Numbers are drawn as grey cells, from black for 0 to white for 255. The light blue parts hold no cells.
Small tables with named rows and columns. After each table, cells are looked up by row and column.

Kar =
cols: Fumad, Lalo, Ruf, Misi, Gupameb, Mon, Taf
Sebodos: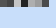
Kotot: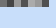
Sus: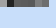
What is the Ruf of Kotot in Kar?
154
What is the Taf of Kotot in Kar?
80
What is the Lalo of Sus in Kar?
35
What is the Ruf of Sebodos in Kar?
197
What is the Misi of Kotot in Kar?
81
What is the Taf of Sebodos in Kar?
74
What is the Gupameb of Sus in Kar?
89

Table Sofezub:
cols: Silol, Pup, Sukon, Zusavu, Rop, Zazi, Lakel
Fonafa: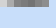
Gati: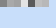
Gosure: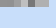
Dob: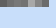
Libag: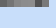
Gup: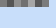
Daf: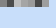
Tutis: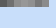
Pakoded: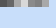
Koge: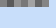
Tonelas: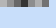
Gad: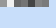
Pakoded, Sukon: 170
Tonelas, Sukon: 104
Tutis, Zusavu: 151
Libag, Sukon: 135
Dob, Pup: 112
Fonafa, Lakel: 141
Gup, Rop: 166

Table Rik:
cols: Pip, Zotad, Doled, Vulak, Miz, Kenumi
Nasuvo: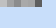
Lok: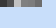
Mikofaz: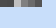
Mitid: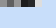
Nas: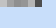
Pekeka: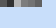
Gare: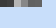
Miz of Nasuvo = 165
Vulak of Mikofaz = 128
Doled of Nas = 143
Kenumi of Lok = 109
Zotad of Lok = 82
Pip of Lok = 56
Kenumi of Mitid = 221
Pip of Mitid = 145
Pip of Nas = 194
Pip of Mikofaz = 76
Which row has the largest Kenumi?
Mitid

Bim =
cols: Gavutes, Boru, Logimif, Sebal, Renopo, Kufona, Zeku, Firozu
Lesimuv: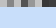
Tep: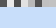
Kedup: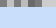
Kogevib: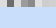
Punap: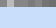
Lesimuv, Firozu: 62
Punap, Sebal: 134
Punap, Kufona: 134
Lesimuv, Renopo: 151
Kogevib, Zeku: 205
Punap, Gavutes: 135
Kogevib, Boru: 109
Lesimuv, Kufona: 196
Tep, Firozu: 194
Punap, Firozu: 111
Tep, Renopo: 184
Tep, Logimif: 79
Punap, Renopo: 123
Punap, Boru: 187

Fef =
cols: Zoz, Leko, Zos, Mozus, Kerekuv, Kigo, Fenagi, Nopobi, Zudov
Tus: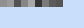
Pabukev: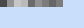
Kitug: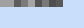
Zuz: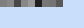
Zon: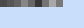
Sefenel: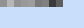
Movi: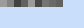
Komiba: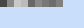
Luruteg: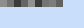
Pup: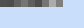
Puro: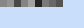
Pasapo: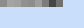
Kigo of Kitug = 84
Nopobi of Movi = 106
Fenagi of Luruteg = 116
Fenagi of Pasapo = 124
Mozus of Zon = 134
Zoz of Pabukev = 73
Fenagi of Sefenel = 128
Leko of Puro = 148
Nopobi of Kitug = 79
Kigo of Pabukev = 145
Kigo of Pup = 77
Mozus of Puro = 132
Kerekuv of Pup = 94
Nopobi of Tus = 91
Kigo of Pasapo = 158
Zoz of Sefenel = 146
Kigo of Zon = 55
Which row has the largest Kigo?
Pasapo

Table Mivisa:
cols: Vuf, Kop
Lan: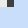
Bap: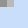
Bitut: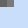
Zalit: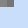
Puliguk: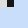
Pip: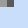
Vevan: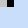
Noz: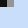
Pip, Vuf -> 156
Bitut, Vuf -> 100
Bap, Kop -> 185
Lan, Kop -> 63
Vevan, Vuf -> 197
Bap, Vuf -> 147
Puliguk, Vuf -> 222
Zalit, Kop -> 117
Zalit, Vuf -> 133
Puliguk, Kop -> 21
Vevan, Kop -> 2

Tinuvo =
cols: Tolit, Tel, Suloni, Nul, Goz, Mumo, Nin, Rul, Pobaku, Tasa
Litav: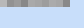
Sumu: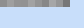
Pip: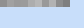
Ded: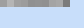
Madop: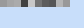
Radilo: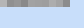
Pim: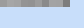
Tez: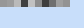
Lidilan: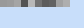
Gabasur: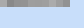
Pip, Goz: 173
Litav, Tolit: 184
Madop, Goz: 200
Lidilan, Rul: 98
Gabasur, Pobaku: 158
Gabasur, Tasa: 146
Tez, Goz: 193
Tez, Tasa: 147
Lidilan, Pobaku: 161
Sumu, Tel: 159
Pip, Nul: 155
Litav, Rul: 171
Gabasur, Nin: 159
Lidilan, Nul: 83

